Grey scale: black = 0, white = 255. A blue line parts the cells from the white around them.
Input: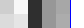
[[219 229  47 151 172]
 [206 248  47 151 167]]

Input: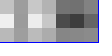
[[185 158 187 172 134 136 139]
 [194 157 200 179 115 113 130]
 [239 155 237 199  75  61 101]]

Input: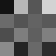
[[139  36 105  44]
 [ 19 183  86 211]
 [107  84  99  89]
 [ 77 126  95 128]]

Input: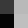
[[  5 191]
 [ 57 185]]

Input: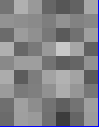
[[107 159 154 112  60 101 156]
 [116 176 153 102  86  98 167]
 [146 142 138 126 146 130 135]
 [107 156 144 120  90 113 159]
 [176 103 121 154 200 166  97]
 [137 158 158 115  93 101 146]
 [172  92 125 163 178 163  90]
 [155 122 127 145 173 150 119]
 [111 160 141 115  95 115 159]]

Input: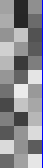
[[106 161 230]
 [162  39 143]
 [172  38 107]
 [147 197  82]
 [208 150  90]
 [184  58 126]
 [150  99 229]
 [113 235 153]
 [ 72 196 167]
 [128  62 183]
 [ 87 148 219]
 [218 145  92]]
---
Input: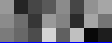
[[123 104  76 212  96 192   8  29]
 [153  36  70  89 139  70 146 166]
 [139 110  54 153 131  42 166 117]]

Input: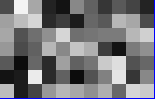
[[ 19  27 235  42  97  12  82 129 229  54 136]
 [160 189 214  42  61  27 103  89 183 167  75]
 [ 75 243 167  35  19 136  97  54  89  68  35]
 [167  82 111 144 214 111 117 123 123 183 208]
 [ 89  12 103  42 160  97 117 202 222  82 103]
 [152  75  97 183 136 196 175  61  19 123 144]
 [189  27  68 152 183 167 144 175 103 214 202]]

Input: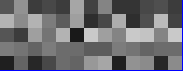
[[179 139 179 124  92 159  46  72 173  46  79 187  66]
 [ 85  60 159 116 179  25 201 159 132 201 195 132 201]
 [124 116 100 124 108 108  92  92 124 116 100 108 108]
 [ 85 146  60  72  60 166  66 132  52  52  72  79  60]
 [ 31 100  39  72 108 100 152 166  31 146 139  39 139]]

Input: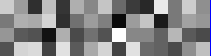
[[ 82 212 218  66 225  90 169 212  66 225 106  98  74 143 191]
 [121 175 169 212  47 113 156 127  10 156 197  26 121 162 150]
 [150  90  82  18 175  74 113  82 254 135 135  98 183  90  74]
 [205 156  47 191  53 175 135 197 106  59  40 233 121 205 143]]

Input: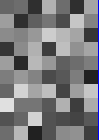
[[ 82 102 211  82  75  68  88]
 [158  40 184 152  95 109 125]
 [ 53 139 177  61 191 145 165]
 [102 211 165 191  68 158 198]
 [139 131 152 205 184 165  53]
 [125 152 131  75  88 125  33]
 [224 117 117  88 177  61 171]
 [158  47  95 117  75 198 131]
 [102 109  47 177 109  47 165]
 [109 184  33  82 139 145  61]]

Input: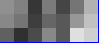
[[ 96  48  75 136  88 223 207]
 [136 117  62 102  88 151 193]
 [144 129  54 123  69 117 178]]
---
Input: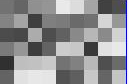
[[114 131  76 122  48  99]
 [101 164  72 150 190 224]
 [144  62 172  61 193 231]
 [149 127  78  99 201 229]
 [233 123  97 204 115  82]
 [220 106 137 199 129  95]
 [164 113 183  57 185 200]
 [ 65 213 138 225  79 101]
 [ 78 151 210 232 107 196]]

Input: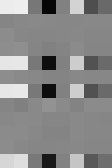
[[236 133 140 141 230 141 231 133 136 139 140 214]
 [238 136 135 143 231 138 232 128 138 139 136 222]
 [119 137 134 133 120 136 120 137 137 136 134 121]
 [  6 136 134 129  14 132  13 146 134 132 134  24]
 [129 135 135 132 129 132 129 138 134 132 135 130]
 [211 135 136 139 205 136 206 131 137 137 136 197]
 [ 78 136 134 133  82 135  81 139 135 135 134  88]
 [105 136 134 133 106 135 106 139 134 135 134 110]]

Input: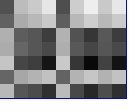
[[ 81  97 176 172 197 101 184]
 [188 171  93 102  70 167  86]
 [202 184  86  86  62 179  75]
 [230 201  61  73  21 193  48]
 [ 78  94 178 174 201  99 187]
 [205 184  82  88  54 179  72]
 [238 206  54  70   9 198  40]
 [201 184  88  86  66 178  77]
 [231 202  60  73  19 194  47]]

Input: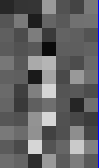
[[ 39  85  95  91 119  97 106 101  86 121  91 109]
 [ 52 122  76  82  89  95  63  57  81 108  74 100]
 [ 53  29 125  89 170  26 128  95 147 145 214  45]
 [154 101  58  11 181 164 213 111 214  65  83 154]
 [ 82  89  99  94  87  73  84  87  81  80 102  91]
 [ 68 113  95  94  76 153  88  37  71 142 202 124]
 [121 114  83  98 106 113  76 112  59  70 130  89]]

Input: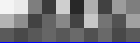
[[244 180  90]
 [234 142  73]
 [126  66  88]
 [ 59 101 102]
 [207 136  88]
 [ 40  67 106]
 [175 200  81]
 [ 65 116 105]
 [156  82  72]
 [126 161  90]]

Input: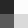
[[ 39  90]
 [252 218]]

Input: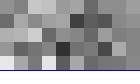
[[145 108 176 150 231]
 [129 168 180 100 167]
 [198 138 206 116 120]
 [193 159 105 132 228]
 [154 165 143  49  92]
 [164  64 134 114 167]
 [105  93 104 122 106]
 [142  84 156  72 118]
 [141 136 127 170 119]
 [158 144 132 132 136]]
